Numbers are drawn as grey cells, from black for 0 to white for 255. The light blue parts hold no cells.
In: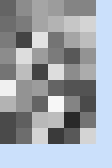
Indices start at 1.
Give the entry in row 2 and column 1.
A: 109
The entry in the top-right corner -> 131
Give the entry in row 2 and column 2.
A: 123
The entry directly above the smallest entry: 131
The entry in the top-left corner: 101
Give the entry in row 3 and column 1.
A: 123
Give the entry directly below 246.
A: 190
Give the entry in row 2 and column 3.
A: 163
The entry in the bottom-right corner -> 211
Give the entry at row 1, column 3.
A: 163
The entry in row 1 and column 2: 139
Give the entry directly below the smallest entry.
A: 88
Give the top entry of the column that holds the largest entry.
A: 155
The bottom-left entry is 74
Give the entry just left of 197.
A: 177

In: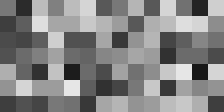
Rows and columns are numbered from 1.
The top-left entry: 120
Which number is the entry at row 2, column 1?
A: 62
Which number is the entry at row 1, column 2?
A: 42
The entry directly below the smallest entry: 134
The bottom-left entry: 62
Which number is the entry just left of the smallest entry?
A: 229
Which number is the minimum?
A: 23
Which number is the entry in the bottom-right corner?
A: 62
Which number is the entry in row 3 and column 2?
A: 69
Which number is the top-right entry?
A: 207
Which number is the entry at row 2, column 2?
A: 94
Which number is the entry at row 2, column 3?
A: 222
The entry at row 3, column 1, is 75
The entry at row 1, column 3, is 188
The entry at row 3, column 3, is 94
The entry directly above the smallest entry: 107
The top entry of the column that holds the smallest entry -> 35

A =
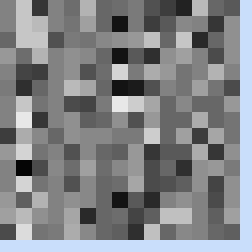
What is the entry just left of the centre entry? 103
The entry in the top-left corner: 130
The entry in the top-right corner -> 89
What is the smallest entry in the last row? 47
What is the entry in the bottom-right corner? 95
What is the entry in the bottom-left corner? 75
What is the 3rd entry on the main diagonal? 198
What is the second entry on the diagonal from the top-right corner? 54
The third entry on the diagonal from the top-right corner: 41
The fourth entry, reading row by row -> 130
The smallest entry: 5
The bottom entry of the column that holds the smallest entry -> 220
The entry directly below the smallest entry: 212
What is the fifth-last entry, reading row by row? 103
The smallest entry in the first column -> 61
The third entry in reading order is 54
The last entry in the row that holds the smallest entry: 122
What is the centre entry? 144
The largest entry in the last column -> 160
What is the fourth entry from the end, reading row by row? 136
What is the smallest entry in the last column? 75
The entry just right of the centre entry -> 81
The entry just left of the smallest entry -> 130
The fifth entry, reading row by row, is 109
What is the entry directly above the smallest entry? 212
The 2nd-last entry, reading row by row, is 103
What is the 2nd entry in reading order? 198
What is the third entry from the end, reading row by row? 130

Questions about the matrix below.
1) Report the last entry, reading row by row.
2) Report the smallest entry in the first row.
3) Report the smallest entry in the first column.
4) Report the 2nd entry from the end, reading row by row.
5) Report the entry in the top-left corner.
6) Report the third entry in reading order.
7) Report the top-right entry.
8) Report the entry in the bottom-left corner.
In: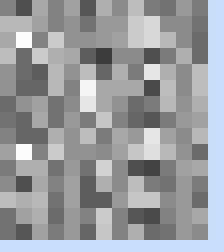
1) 138
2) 79
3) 107
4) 153
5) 130
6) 168
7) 122
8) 114

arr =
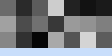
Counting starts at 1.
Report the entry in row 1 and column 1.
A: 107
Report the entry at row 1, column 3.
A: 92
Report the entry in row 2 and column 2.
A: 76
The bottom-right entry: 92
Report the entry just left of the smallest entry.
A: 49
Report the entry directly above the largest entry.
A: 146
